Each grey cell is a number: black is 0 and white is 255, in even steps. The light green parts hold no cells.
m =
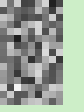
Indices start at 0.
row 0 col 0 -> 208
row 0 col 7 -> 33
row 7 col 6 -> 218
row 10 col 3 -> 138
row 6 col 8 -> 161
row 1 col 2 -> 103
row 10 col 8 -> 119
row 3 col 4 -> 189
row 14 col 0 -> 172
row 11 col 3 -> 59
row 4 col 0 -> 117
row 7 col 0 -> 111
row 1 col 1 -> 133
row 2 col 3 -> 70
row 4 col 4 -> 102
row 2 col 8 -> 74
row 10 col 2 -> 56
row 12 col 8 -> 194
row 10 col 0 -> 153
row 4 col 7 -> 185
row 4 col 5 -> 211
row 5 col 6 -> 156
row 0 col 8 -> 73
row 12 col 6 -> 134
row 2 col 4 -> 87
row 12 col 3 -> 163
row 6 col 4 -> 143
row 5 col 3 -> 137
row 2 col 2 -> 96
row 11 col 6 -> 97
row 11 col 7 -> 83
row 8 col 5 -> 102
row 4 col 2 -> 206
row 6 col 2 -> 80
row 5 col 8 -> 82

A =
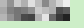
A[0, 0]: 183
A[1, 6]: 188
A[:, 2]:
[204, 117, 118]
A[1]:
[168, 129, 117, 125, 145, 203, 188, 175, 77, 91]
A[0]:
[183, 146, 204, 176, 224, 189, 137, 179, 210, 238]
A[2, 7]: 104

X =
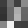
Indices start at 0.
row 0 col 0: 62
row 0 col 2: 64
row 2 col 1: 103
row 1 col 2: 172
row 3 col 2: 66
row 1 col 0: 53

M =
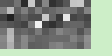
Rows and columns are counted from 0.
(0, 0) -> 89
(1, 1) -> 187
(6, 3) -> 135
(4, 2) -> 96
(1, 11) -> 86
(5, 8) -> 106
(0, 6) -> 134
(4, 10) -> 112
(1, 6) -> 94
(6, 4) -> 94
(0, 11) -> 199
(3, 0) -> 92
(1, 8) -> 116
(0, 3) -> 44
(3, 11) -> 101
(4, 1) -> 180
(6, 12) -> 138
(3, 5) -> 241
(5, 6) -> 102
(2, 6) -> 201
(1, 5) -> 125
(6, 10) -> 114
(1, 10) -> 111
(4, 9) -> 117
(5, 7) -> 107

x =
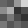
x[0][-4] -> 101
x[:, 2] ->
[152, 50, 75, 106]
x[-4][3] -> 213
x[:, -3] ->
[88, 175, 119, 86]
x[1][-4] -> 140

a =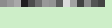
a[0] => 141
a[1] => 154
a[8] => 91
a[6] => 153
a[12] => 140

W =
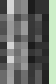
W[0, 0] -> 55
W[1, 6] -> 49
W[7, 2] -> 111
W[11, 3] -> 109
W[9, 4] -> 55
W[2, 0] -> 107
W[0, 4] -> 28
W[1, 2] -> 124
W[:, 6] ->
[49, 49, 34, 39, 39, 35, 49, 40, 49, 40, 35, 34]
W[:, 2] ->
[124, 124, 76, 109, 111, 75, 125, 111, 125, 110, 76, 76]
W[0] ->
[55, 213, 124, 138, 28, 49, 49]
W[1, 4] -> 28
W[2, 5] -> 92
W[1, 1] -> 212
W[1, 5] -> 49
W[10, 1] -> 157
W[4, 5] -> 66
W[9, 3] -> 153
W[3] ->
[83, 152, 109, 153, 55, 69, 39]
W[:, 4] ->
[28, 28, 57, 55, 54, 54, 28, 53, 28, 55, 54, 57]
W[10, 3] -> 110
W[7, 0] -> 80
